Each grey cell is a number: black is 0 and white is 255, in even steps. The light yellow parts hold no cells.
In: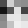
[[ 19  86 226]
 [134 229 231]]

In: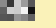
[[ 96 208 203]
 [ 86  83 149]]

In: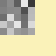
[[129 136 138]
 [110 217 134]]

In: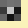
[[ 58 197  23]
 [102  19  73]]

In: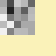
[[185  34 159]
 [240 122 161]]

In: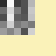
[[107 216 123]
 [ 77 234  94]]

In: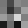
[[124  49 102]
 [156 127 215]]
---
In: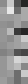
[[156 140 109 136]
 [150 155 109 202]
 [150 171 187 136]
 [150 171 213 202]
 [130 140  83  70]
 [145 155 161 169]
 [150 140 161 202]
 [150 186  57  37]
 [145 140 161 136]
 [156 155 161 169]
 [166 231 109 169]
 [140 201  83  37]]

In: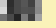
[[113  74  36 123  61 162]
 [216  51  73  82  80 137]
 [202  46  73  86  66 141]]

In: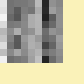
[[240 109 118 125 160 191  35 107 135]
 [189 137 165 139 165 179 108 125 141]
 [220 117  88 144 175 167  69 101 151]
 [195 130  90 153 173 153 104 115 158]
 [183 141 174 135 146 178 109 147 138]
 [218 121 125 137 172 180  71 106 143]
 [244 105  86 133 172 181  34  93 143]
 [225 115  91 125 117 171  42 158 140]
 [230 114 119 120 128 185  38 145 134]]

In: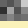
[[107 131 104 112]
 [ 48 163  81 137]
 [ 99  83 112 202]]

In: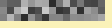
[[129 181 129  45 145  99  55 133 134 104 141 139 144 149 165]
 [137  74 173 201  61  77 200 150  52  63 164  49 159 141  93]
 [116  94  93 176 150 170 166  43 118 175  77 119  71  68 101]]

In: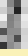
[[ 53 140 161 219]
 [177 147  77 214]
 [ 84 141 142 209]
 [197 131 156 225]
 [239 127 150 233]
 [204 163  34 202]
 [222 134  77 213]]

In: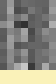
[[ 85 131 168 198  57 107 169 113]
 [ 99 141 100 129  88 111 109 137]
 [ 93 139 116 147  89 110 120 132]
 [107 153  85  95 102 102  99 141]
 [ 89 157 127 154  83 102 123 128]
 [ 92 134 121 164  73 108 140 127]
 [140 160  64  49  96 102  91 174]
 [ 99 141 114 138  91 101 116 136]
 [104 163  76  87 119 104  94 155]
 [105 152  89 107 104 100  99 143]]
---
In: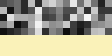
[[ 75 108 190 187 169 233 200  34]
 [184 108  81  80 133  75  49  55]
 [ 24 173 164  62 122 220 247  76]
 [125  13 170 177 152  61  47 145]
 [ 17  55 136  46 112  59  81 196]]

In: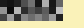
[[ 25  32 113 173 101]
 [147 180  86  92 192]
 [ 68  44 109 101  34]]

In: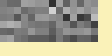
[[123 105 157 150 162 146 148]
 [130 147 120 126 107 150 144]
 [123  87 101 154 134 162  74]
 [165 167 122 118 140  85 110]
 [105 124 150 128 123 142 152]
 [152 118  93  92 120  75  98]]

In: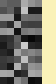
[[105  92 147]
 [ 80  46  26]
 [155  23 107]
 [ 71 164  62]
 [152  18 129]
 [ 41  96   7]
 [ 26  87  39]
 [ 40 163 135]
 [ 58  88  99]
 [ 54 179 148]
 [167  32 167]
 [ 34 140  12]]

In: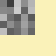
[[127 196 180]
 [136 204 187]
 [182  89  90]
 [ 96 114 121]
 [190 109 102]]

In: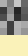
[[176 198]
 [ 59  37]
 [ 78  48]
 [173 181]
 [152 178]]

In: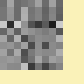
[[112 108 127 107 104]
 [118 107 116  99  99]
 [118 107 118 102  94]
 [200 208  83  90 203]
 [103  97 145 124  85]
 [166 177 123 135 179]
 [144 128  76  75 131]
 [162 169 122 137 172]
 [148 147 114 123 149]
 [151 137  58  67 132]]
